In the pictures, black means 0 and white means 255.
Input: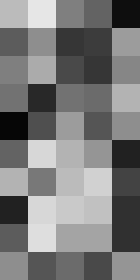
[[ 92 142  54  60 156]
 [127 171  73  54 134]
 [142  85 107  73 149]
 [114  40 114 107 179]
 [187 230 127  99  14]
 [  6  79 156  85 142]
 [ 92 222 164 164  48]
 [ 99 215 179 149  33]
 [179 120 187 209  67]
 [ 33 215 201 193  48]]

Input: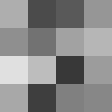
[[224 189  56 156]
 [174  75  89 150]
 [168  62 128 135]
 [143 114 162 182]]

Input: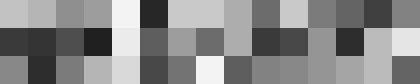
[[ 58  52  78  32 235  94 157 108 173  58  72 149  45 187 229]
 [136  45 123 181 217  72 115 243  94 130 136 149 165 187 100]
 [194 181 143 157 243  39 201 201 173 108 201 123 100  64 130]]

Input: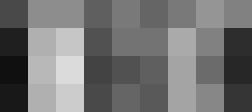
[[ 73 141 141  95 121 101 121 149 129]
 [ 31 176 198  81 115 115 170 129  45]
 [ 24 176 204  73 101  89 164 135  53]
 [ 16 184 219  67  81  95 164 107  39]]

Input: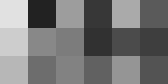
[[205 136 124  49  75  62]
 [183 109 130  97 149  83]
 [225  34 157  55 170  90]]

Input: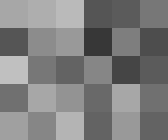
[[192 119  99 134  69  91]
 [112 167 147 105 167 112]
 [ 85 140 153  55 126  77]
 [160 134 180  99 153  99]
 [167 174 186  85  91 119]]

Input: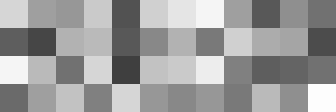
[[245 186 113 214  63 194 202 237 128  94 100 113]
 [214 159 151 202  82 208 229 245 159  88 143 113]
 [ 94  70 178 186  88 136 178 121 208 172 165  76]
 [106 159 194 128 214 151 136 151 121 186 143 253]]
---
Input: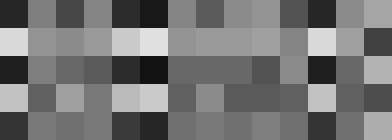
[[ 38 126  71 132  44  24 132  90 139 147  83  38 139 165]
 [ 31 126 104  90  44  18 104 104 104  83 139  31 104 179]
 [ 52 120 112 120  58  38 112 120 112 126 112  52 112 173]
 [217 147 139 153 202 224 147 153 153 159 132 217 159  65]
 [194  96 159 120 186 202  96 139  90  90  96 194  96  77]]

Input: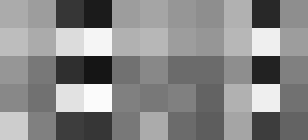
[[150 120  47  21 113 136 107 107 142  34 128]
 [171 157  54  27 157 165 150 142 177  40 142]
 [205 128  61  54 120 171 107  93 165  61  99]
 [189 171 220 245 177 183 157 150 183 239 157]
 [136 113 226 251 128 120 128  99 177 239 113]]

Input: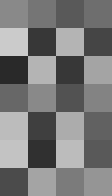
[[ 41 180  55 164]
 [103 137  82 131]
 [137 117  89 110]
 [ 75 164 123 149]
 [188  63 172  97]
 [203  55 180  69]
 [195  48 188  89]]

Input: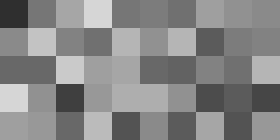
[[214 145  63 152 174 174 145  76  91  70]
 [159 152 104 187  83 138  91 166  83 152]
 [138 195 130 112 181 145 181  91 124 130]
 [ 47 118 166 214 118 124 112 159 145 138]
 [104 104 202 159 166 104  98 130 112 181]]

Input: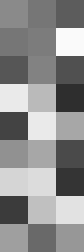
[[234 186  46]
 [213 220  52]
 [145 167  74]
 [ 86 130  80]
 [138 118  92]
 [159 105 151]
 [ 67 234 167]
 [ 59 192 226]
 [118 124 250]]

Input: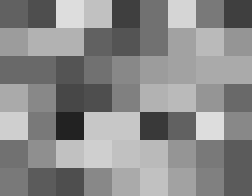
[[207 121  34 199 199  57  97 221 136]
 [170 136  71  78 128 178 186 149 105]
 [121  91  78 136 170 193 162 128  91]
 [105 105  84 113 136 156 162 170 170]
 [156 178 178  97  84 113 162 186 149]
 [113 143 193 207 193 186 149 121  91]
 [ 97  78 221 193  63 113 213 121  63]]
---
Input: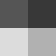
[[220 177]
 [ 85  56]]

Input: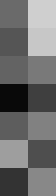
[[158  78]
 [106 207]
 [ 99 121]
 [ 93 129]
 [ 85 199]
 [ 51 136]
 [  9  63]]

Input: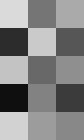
[[218 117 170]
 [210 156 136]
 [195 104 143]
 [ 44 202  86]
 [ 15 130  59]]

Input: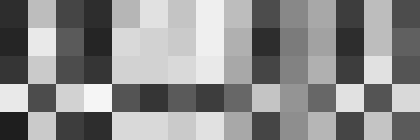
[[233  76 210 245  84  53  90  61 103 196 148 103 225  84 217]
 [ 53 202  76  53 210 210 217 233 168  69 130 176  61 225  84]
 [ 45 189  69  45 182 225 196 239 189  76 136 168  61 189  76]
 [ 37 233  90  37 217 210 202 239 176  45 123 162  45 189  96]
 [ 30 202  61  45 217 217 202 225 168  69 142 182  69 196  90]]

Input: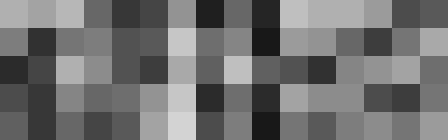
[[176 163 183 103  55  69 147  31 103  37 191 176 176 155  76  89]
 [125  49 117 125  82  89 198 110 133  24 155 147 103  61 117 169]
 [ 96  55 103  69  89 163 211  76 125  24 117  89 125 140 117 155]
 [ 76  55 133 103 110 147 198  43 110  43 163 140 140  76  61 117]
 [ 43  69 176 140  82  61 169  96 191  96  82  49 133 147 163 110]]

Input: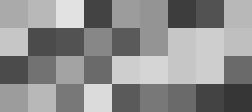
[[198  75  82 135  90 148 198 206 191]
 [170 184 226  67 156 148  61  82 184]
 [156 184 120 219  90 120 106  67  54]
 [ 75 114 163 106 206 213 198 206 106]]

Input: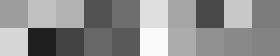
[[214  31  66 104  89 250 171 145 137 131]
 [157 193 179  81 110 222 165  73 200 123]]
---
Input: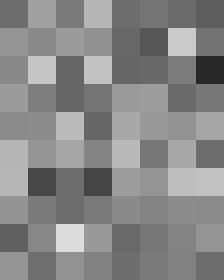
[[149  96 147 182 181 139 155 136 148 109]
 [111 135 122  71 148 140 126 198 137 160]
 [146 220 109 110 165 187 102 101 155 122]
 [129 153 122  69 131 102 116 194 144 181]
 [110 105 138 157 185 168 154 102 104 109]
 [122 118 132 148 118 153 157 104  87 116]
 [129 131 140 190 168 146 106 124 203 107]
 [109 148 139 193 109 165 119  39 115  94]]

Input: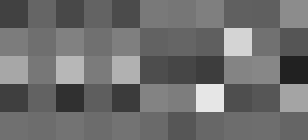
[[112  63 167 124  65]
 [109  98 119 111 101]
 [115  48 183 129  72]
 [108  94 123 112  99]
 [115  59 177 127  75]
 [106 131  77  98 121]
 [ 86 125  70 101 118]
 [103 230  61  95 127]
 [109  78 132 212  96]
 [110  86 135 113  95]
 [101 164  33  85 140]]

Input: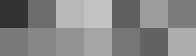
[[122  50]
 [135 109]
 [148 183]
 [165 194]
 [118  95]
 [ 99 156]
 [173 124]]

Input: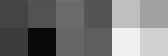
[[ 61  68]
 [ 11  82]
 [102 107]
 [ 94  85]
 [239 192]
 [208 161]]

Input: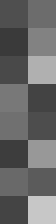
[[ 68 105  61 112 120  73  58  79]
 [199  91 152  77  67 176 130 108]]

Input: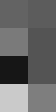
[[202  22 122  99]
 [126  84  84  92]]
